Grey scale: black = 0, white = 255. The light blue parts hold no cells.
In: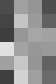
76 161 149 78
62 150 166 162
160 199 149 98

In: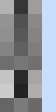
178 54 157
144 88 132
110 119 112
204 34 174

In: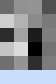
107 145 148 80
44 163 27 126
111 148 46 124

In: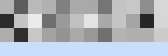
179 93 186 177 128 170 169 117 195 199 142 215
174 47 199 163 148 170 152 112 179 175 175 203

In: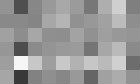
147 79 135 153 168 155 119 174 207 127
161 141 167 143 142 163 145 159 152 149
158 246 199 158 200 178 198 186 208 109

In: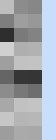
190 140 135
46 122 131
159 194 195
140 120 110
198 181 183

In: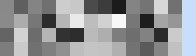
137 95 132 112 205 200 75 60 27 132 116 215 113
100 211 108 181 50 45 186 174 125 110 130 41 203
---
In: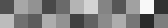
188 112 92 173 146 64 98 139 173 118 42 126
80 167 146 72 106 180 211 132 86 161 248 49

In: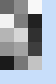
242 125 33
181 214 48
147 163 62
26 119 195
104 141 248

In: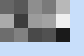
109 129 73 81 26
102 88 142 122 184
170 60 156 163 239

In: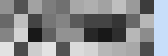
132 211 24 97 146 146 39 24 46 183 140
104 191 68 118 132 90 68 68 53 104 183
146 82 162 125 112 168 175 162 191 154 60
226 75 205 226 82 219 211 183 175 168 75

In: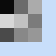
215 193 123
74 136 151
10 107 171

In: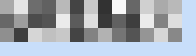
103 157 76 84 235 91 222 56 97 62 235 130 222
170 229 109 97 185 68 200 50 248 103 208 170 185
143 62 214 192 200 68 130 178 117 84 149 214 136
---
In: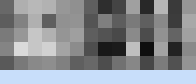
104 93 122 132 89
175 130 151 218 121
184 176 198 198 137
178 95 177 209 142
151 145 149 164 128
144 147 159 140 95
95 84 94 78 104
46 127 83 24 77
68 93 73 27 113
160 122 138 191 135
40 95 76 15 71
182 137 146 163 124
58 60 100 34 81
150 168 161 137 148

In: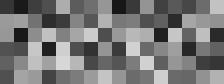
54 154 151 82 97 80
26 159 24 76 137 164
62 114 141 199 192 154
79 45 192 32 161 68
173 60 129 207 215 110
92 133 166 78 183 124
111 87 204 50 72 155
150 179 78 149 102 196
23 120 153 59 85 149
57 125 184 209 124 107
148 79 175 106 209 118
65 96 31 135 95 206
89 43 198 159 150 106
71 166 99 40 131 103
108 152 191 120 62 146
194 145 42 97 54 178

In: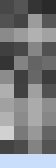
72 82 138 64 52 140 175 161 178 209 67
85 69 156 72 131 63 65 145 139 121 76
52 156 177 134 100 103 160 171 171 152 131
42 86 162 81 108 60 81 142 135 100 84

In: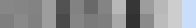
135 127
133 138
131 129
157 157
82 74
130 133
105 123
132 126
184 168
54 49
157 139
184 188
205 205

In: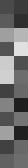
74 91 159 82 204 208 65 131 79 161 65 97
59 47 182 224 79 109 104 30 117 32 104 110

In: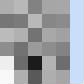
174 118 187 141 238 248
184 122 177 114 108 175
130 184 115 155 27 89
166 135 168 141 179 174
167 139 161 131 109 165

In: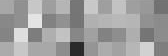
167 136 132 171
144 144 222 199
199 228 125 167
158 130 175 168
181 145 194 141
118 117 135 42
200 176 161 149
159 180 130 172
194 184 142 162
159 181 174 182
152 145 117 209
114 139 140 126

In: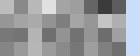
188 150 120 133
137 164 116 154
184 170 180 182
224 147 111 155
164 126 147 138
158 165 114 119
101 150 149 158
59 196 109 128
93 175 160 111
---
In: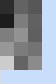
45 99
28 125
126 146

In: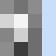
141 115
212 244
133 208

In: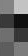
132 195
57 16
111 54

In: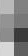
185 129
147 120
140 59

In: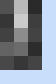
81 185
54 202
65 140

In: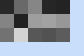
40 105
132 33
114 211
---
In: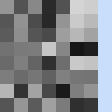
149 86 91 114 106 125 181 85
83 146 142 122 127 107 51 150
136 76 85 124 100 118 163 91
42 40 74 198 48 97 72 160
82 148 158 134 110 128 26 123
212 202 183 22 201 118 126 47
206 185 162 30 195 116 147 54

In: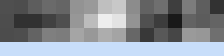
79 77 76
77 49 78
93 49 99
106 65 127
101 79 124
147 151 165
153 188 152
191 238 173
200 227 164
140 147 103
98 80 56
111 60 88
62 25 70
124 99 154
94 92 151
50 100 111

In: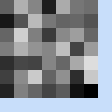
96 23 101 125 46 64 35
176 83 207 176 71 139 128
133 186 127 147 67 202 101
30 119 59 134 133 100 68
171 100 137 191 103 144 91
118 103 158 67 169 45 17
110 83 102 155 221 200 0

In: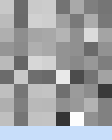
200 187 175 149 186 107 191 175 191
107 106 142 139 101 200 118 127 117
202 209 165 175 215 110 193 185 194
204 206 168 169 210 106 195 184 195
115 160 180 147 147 233 111 143 52
169 121 144 144 137 76 155 153 253
127 172 219 106 152 116 141 179 145
117 120 164 146 126 163 58 129 129

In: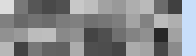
221 128 145 184
120 105 154 66
86 114 188 120
73 108 190 99
80 124 137 97
200 128 145 172
190 113 68 79
162 118 79 77
153 126 112 69
174 164 131 172
186 130 144 164
107 187 39 71
64 175 162 139

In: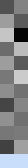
82 157 197 108 157 120 142 69 145 119 65
131 90 5 188 90 203 113 133 112 122 160

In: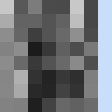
199 171 141 130 140 134 135 130
88 99 102 141 105 176 169 128
124 99 62 27 57 50 41 31
75 84 84 56 83 35 37 67
74 98 105 96 105 56 66 104
200 190 143 77 138 47 51 97
71 71 75 121 78 126 128 108

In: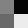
130 105
4 236
